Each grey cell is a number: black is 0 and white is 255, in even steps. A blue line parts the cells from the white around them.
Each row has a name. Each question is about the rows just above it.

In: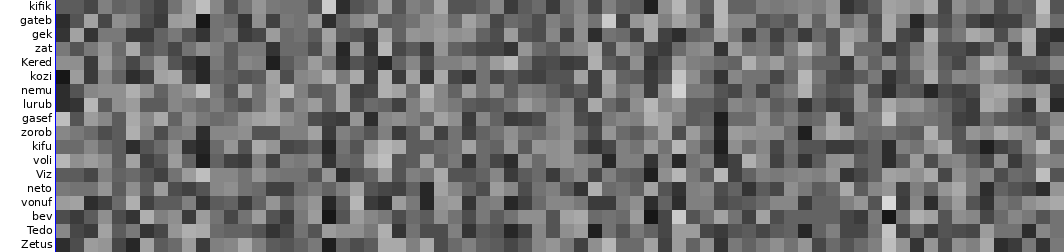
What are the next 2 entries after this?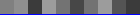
[121 156]
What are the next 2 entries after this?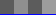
[77 65]
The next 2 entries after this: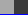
[175  59]
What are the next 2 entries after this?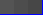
[156 115]
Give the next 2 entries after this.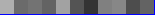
[52 92]
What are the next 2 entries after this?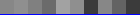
[65 77]
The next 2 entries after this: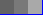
[156  77]

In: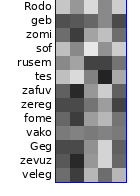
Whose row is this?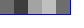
zomi
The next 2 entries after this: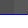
[103 137]
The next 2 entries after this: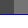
[157  67]
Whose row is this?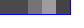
zereg

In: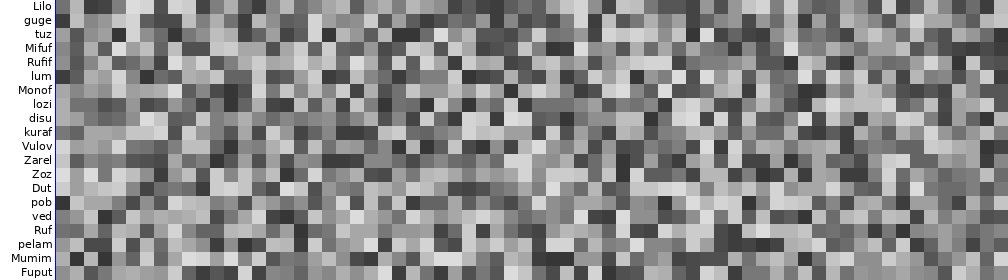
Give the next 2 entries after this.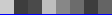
[127 127]
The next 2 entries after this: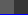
[190 108]
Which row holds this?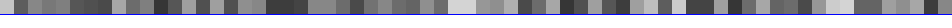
Zarel

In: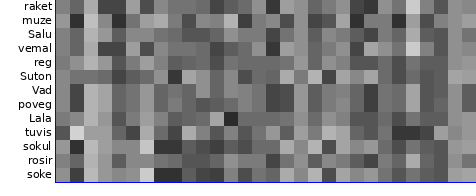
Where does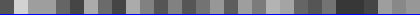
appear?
tuvis
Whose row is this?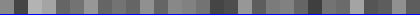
Vad
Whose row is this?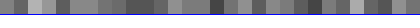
rosir
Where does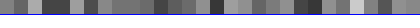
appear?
raket
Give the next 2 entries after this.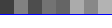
[ 77 164]
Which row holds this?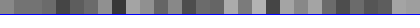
Suton
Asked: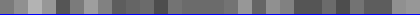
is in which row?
reg

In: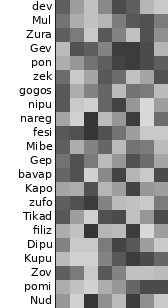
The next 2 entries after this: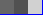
[137  67]
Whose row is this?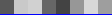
nipu
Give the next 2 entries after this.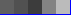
[193 201]

